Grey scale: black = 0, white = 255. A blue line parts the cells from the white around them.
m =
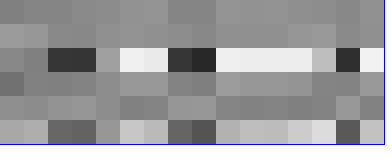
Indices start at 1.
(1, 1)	128
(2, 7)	144
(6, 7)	186
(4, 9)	127
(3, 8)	54
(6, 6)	199
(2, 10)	144
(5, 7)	132
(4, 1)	113
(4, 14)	132
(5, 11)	130
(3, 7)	234
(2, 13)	150
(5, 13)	128
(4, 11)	151
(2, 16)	144
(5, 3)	147
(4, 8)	131
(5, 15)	152
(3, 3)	54
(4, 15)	131
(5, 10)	133
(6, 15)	89
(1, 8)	133
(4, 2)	129
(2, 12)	144
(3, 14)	190
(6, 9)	84

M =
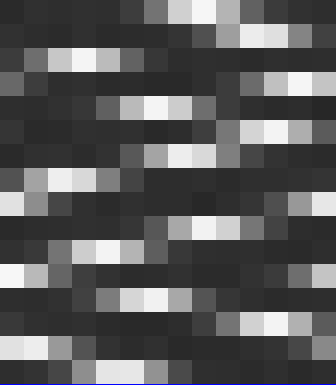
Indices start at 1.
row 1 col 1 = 42
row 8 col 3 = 238
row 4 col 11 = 107
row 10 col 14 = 43
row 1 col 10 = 180
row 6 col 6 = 48
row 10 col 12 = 67
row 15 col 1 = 225
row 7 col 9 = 217
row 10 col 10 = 209
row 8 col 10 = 43
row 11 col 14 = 46
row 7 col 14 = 43
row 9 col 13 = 152
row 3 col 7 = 55
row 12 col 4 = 62
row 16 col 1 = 46
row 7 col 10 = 127
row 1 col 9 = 246
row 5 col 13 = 45
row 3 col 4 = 244
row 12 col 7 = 45
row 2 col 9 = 80
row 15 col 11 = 47
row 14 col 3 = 46
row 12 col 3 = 101
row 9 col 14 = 231
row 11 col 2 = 57
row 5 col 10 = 60
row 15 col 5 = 50
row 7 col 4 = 44
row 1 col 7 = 115
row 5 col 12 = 43
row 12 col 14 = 196
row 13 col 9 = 84

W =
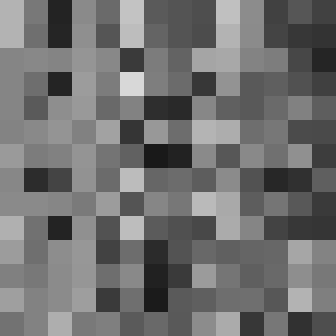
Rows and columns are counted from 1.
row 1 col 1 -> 179
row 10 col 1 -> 176
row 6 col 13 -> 75
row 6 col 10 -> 173
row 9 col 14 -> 58
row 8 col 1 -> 135
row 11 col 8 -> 83
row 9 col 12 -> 117
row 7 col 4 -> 148
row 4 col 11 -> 89
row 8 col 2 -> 44
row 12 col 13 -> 142
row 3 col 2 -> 136
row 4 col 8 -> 107
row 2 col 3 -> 37
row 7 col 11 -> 137
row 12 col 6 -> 137
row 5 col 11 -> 89
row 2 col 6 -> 189
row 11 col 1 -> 156
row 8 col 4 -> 146
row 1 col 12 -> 65
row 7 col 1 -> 154
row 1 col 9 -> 78
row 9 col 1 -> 138
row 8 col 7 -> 102
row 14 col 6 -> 90
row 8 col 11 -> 82
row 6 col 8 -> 109
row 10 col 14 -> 53
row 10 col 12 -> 67
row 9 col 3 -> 134
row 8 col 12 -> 39
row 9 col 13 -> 88
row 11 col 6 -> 109
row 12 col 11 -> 95

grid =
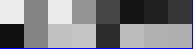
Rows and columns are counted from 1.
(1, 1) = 236
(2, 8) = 175
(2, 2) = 132
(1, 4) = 148
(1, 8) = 54
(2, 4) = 197

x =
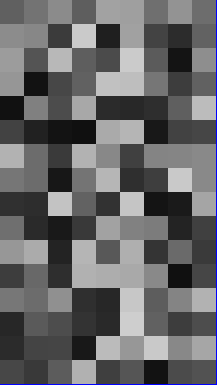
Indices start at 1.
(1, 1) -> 96
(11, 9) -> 58
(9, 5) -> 50
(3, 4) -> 94
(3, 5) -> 75
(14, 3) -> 77
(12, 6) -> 169
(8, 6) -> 47
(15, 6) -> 151
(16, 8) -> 75
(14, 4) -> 51
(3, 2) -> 84
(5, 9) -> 188
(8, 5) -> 182
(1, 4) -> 94
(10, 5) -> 162
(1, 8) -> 147
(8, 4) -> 116
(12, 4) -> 177
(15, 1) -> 43
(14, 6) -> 206
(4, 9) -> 97
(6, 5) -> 170
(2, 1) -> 140
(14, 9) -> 77
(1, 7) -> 111
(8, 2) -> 108
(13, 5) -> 39
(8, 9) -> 137
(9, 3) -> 195
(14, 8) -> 61

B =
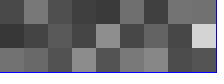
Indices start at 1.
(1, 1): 73
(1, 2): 120
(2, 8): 71
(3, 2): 105
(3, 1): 114
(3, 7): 135
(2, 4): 69
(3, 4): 140

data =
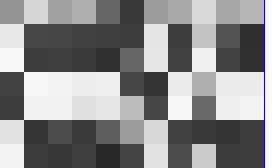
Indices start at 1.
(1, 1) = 148
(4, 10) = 236
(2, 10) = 82
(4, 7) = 52
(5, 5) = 231
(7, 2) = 59
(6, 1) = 225
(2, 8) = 62
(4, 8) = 236
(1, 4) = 175
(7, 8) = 76
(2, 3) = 70
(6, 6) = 155
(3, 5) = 48
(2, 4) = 65
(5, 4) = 224
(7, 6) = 68
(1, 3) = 161
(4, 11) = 235
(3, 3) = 63

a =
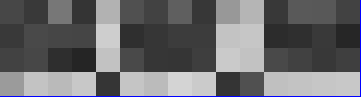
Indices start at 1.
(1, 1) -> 71
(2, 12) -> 44
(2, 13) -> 47
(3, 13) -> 65
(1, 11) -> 181
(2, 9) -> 60
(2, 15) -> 38
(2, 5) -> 206
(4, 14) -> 198
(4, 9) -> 203
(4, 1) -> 155
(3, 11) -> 194
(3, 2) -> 71
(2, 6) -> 47
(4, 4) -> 200
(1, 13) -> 89

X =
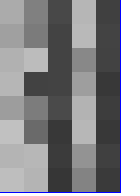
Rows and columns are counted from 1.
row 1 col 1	171
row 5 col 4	179
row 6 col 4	183
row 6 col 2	106
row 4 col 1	182
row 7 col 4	147
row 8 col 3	54
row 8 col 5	58
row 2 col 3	67
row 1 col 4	182
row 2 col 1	160

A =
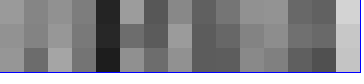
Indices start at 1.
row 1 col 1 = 154
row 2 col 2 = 131
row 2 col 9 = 92
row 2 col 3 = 151
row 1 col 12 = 147
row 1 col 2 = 133
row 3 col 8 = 145
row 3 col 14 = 80
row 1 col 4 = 125
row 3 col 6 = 144
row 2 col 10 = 103
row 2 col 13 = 112
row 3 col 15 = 196
